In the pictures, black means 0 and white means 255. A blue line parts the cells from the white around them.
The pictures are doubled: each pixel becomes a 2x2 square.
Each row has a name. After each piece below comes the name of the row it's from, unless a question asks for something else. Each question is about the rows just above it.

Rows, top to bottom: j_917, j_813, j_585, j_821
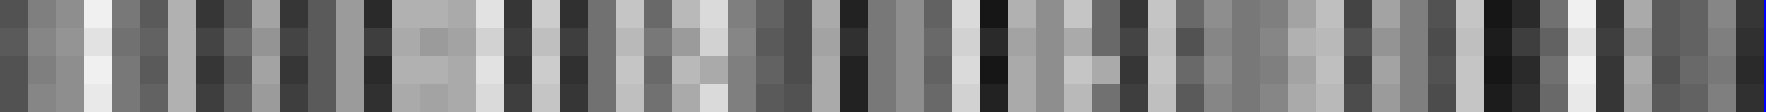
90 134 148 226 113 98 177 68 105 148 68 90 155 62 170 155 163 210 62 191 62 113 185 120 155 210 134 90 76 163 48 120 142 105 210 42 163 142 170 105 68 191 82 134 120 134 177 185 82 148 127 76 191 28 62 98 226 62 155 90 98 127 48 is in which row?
j_813
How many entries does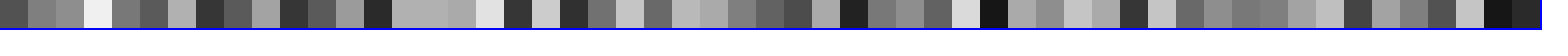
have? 55
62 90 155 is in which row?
j_821
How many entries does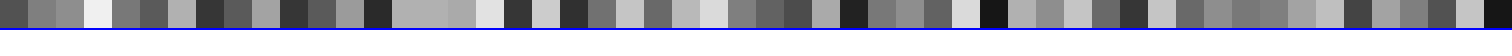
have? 54

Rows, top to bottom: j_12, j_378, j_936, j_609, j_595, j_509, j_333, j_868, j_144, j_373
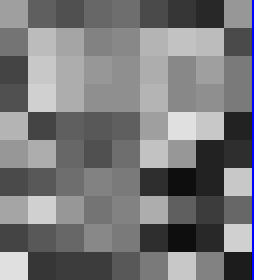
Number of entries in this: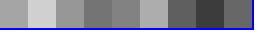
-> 9
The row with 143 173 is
j_936
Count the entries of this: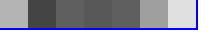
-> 7
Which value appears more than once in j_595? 95
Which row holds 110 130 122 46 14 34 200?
j_333

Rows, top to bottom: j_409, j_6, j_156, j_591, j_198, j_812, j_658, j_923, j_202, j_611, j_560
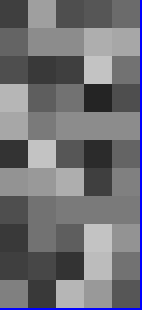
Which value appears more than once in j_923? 122
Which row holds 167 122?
j_198
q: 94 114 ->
j_591
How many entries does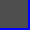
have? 1
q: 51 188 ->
j_611
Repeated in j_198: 140

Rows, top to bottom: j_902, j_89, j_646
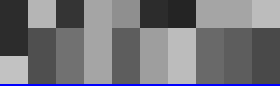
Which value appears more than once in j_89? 93
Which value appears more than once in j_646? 93
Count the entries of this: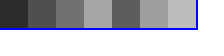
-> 7
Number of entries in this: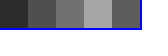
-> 5

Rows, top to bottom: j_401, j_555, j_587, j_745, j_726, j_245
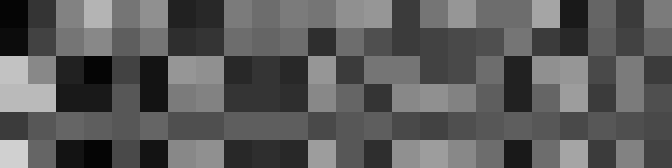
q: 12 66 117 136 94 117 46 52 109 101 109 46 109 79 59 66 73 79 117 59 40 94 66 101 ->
j_555
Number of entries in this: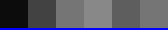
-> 6
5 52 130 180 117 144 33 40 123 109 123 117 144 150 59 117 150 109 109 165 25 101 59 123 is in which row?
j_401
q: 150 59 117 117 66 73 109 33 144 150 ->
j_587
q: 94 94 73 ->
j_726
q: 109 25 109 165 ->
j_245

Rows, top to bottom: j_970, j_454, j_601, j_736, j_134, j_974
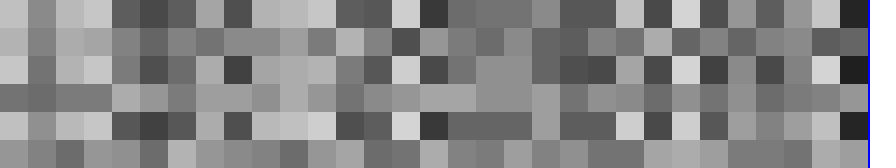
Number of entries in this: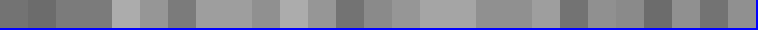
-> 27
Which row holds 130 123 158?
j_974

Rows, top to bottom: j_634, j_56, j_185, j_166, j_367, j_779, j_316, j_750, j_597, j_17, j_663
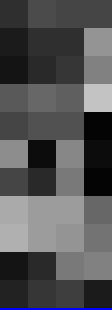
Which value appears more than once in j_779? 12
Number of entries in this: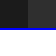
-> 2
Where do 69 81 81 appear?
j_367
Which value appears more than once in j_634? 69
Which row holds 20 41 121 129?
j_17

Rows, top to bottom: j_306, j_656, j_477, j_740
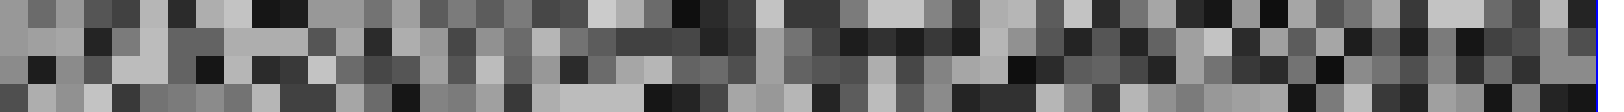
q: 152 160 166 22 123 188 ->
j_740
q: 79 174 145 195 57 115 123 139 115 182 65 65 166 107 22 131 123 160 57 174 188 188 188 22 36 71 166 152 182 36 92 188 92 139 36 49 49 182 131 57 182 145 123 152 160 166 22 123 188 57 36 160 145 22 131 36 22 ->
j_740
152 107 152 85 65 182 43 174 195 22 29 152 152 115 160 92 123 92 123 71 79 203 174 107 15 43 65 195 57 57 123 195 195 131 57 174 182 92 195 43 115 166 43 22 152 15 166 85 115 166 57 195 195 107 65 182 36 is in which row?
j_306

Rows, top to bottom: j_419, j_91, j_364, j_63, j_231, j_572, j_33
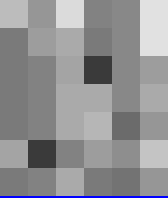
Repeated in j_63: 170
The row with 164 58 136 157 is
j_364

